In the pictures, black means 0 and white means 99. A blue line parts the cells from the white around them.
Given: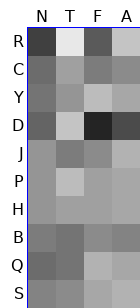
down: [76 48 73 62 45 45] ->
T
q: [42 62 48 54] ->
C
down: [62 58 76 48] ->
T
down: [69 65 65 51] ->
A
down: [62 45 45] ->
T
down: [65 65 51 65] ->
A
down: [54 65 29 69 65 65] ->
A

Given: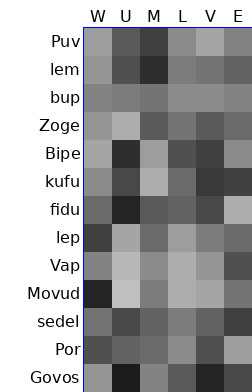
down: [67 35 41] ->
M
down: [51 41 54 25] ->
E
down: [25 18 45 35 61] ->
M
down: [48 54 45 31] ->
L
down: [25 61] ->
E
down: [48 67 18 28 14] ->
U

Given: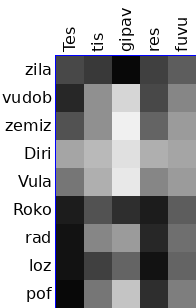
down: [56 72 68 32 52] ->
tis
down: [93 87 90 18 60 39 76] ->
gipav
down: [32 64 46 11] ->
Tes
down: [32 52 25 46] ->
tis
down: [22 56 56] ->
tis
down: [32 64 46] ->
Tes

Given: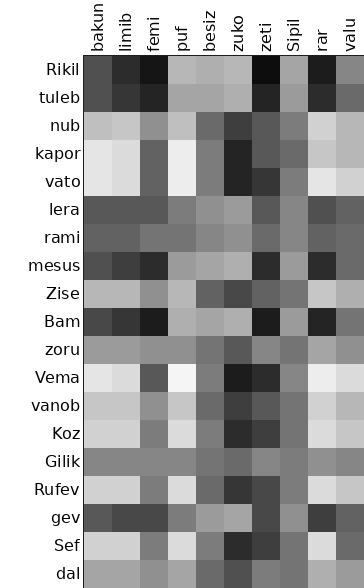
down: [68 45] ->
valu
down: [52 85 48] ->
puf
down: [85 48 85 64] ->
puf
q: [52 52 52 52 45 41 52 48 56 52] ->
Gilik
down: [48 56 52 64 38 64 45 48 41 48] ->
besiz
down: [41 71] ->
valu

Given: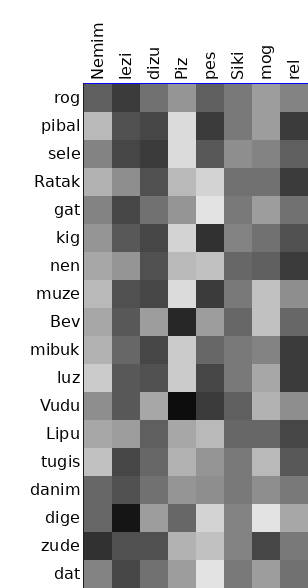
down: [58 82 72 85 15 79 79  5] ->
Piz
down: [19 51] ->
Nemim
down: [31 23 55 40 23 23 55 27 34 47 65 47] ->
rel
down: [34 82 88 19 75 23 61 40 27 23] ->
pes
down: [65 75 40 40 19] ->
Nemim
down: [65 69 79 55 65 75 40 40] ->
Nemim

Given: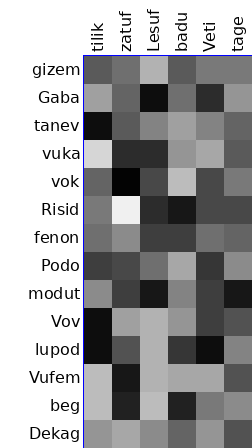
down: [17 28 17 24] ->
Lesuf
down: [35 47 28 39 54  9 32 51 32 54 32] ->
tage
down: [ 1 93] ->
zatuf

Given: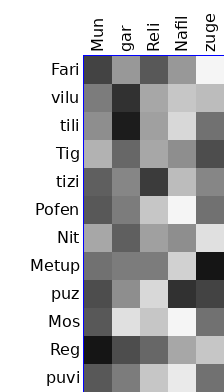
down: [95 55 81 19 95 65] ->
Nafil
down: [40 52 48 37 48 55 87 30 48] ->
gar
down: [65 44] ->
Mun
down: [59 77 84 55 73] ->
Nafil
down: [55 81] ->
Nafil

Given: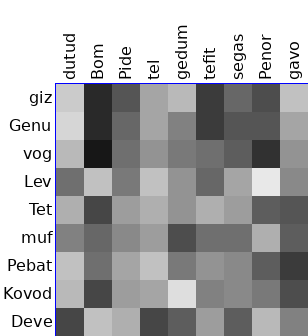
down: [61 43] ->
segas
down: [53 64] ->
Pide
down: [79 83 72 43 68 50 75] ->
dutud
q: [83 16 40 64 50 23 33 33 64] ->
Genu

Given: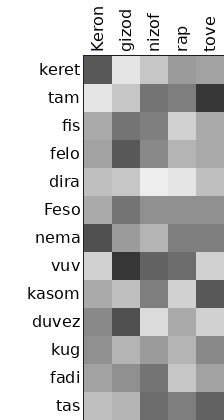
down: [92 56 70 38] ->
nizof
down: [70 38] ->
nizof
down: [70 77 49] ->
rap
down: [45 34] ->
gizod
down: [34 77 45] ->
gizod
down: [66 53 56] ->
Keron
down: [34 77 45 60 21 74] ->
gizod

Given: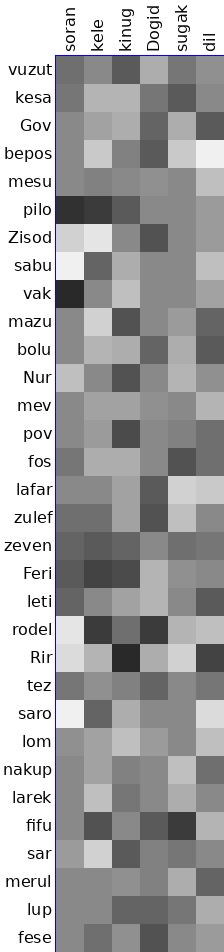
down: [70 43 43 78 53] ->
dil
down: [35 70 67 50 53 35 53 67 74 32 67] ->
kinug
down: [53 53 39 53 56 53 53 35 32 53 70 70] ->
Dogid
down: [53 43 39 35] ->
soran
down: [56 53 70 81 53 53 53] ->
sugak
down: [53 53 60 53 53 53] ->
soran

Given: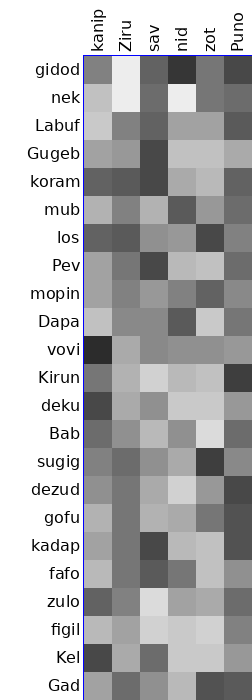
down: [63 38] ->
kanip
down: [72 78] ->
nid

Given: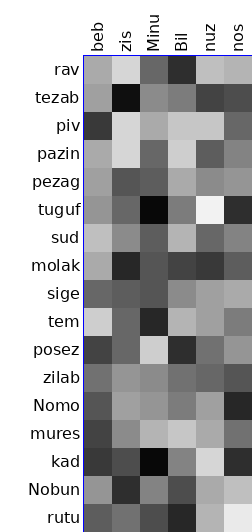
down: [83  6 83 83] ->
zis
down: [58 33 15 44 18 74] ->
nos
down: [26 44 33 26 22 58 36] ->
beb
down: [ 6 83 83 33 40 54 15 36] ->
zis
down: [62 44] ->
nuz
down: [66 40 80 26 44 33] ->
beb

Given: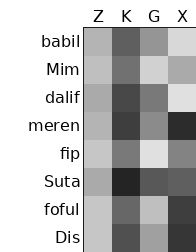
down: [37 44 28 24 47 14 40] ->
K
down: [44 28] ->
K
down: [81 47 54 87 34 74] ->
G
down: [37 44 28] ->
K
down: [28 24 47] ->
K
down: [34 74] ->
G
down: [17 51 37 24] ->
X

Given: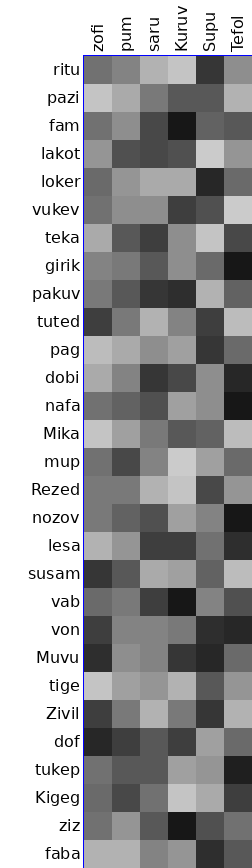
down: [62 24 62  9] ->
Kuruv
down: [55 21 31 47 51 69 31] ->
saru
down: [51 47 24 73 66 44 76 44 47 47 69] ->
zofi
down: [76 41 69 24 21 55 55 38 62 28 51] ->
Supu
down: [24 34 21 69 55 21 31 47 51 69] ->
saru

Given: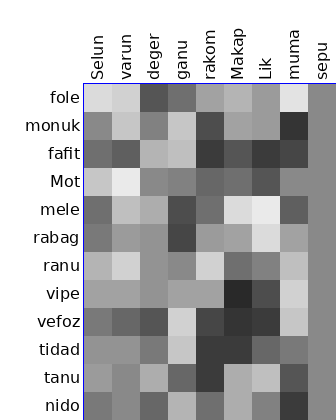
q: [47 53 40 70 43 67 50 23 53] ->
nido
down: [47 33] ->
muma
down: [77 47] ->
muma
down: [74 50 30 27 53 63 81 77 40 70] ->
ganu
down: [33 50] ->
deger
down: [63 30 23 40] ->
rakom

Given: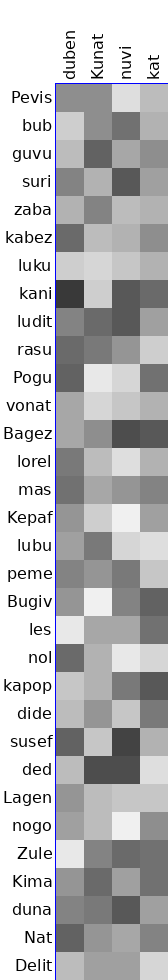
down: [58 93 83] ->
nuvi
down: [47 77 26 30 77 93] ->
nuvi
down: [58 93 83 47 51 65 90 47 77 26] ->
nuvi
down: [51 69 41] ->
duben

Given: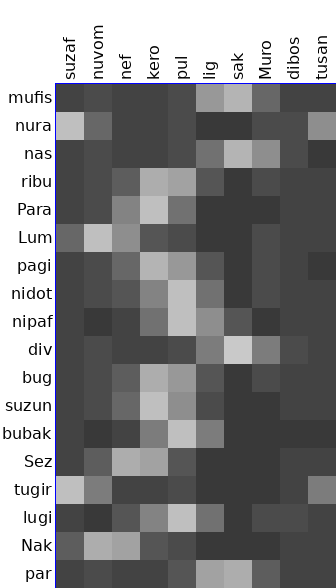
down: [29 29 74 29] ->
nuvom
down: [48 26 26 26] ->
tusan
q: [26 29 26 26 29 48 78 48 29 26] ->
div
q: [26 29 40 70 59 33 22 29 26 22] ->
pagi

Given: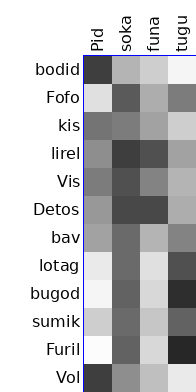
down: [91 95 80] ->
Pid
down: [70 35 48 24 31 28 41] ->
soka
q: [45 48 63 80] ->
kis
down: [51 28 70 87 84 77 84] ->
funa
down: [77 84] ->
funa
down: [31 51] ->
funa
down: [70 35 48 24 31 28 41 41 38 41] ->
soka

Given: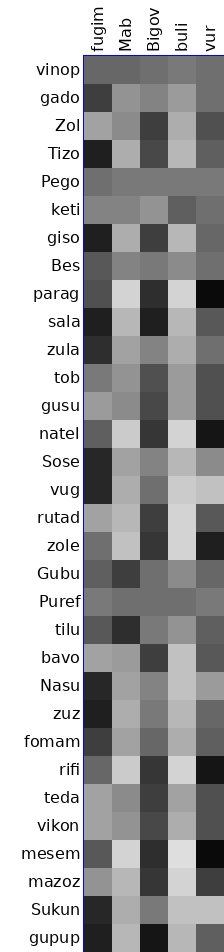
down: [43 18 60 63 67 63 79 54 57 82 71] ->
Mab
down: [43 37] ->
fugim
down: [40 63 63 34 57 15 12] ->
fugim
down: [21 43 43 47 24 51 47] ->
Bigov
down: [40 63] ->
fugim

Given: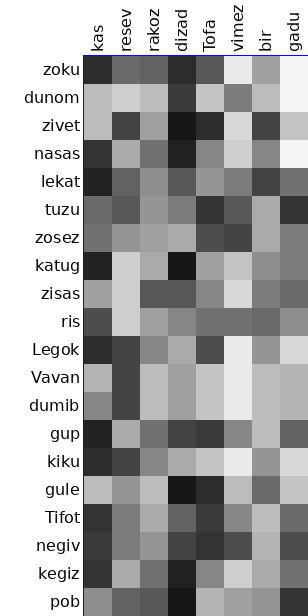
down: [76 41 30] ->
gadu
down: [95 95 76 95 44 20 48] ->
gadu
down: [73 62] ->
rakoz

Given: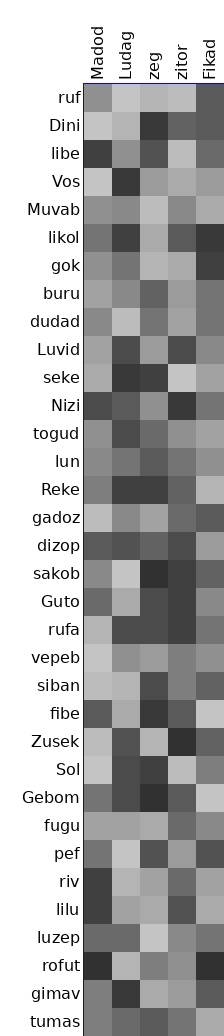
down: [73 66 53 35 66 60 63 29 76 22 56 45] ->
zitor
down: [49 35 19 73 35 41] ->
zitor
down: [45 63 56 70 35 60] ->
Fikad
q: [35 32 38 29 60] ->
dizop
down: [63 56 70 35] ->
Fikad

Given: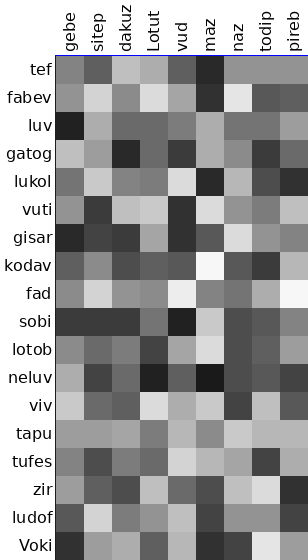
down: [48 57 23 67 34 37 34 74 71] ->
todip
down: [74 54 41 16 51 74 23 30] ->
dakuz
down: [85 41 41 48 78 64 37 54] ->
Lotut
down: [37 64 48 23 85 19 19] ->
vud

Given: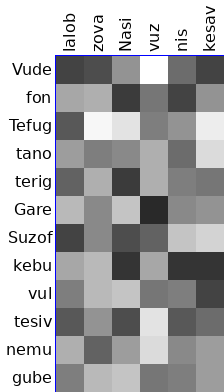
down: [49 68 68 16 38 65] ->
vuz
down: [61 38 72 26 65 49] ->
lalob
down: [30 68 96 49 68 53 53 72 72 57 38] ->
zova
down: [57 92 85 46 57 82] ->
kesav
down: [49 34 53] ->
nis

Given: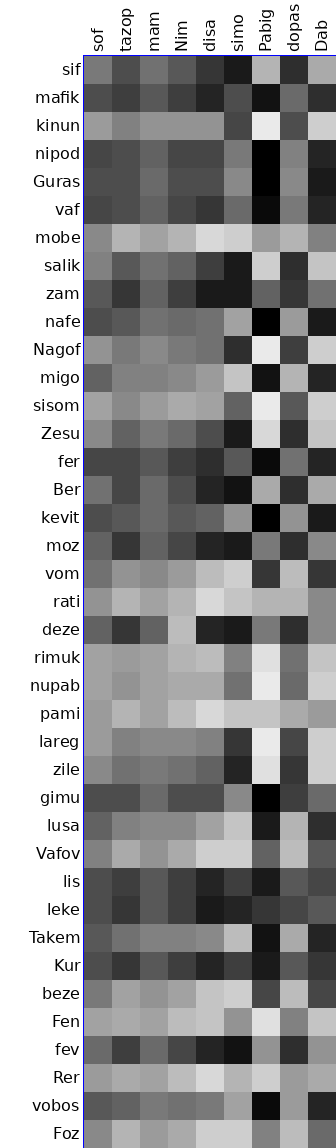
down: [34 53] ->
sof
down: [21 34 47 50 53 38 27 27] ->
tazop
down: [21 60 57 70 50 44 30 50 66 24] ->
tazop
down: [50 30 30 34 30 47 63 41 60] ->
sof
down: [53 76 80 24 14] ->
simo
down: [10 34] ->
simo

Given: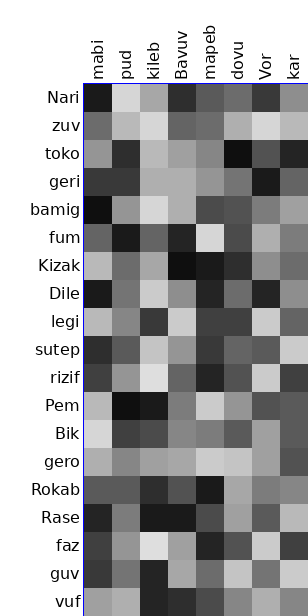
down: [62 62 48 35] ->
Vor
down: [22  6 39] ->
mabi

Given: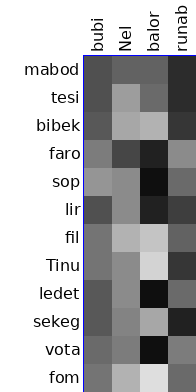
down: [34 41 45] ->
bubi
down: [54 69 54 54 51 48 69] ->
Nel
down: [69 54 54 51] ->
Nel
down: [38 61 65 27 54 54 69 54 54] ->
Nel

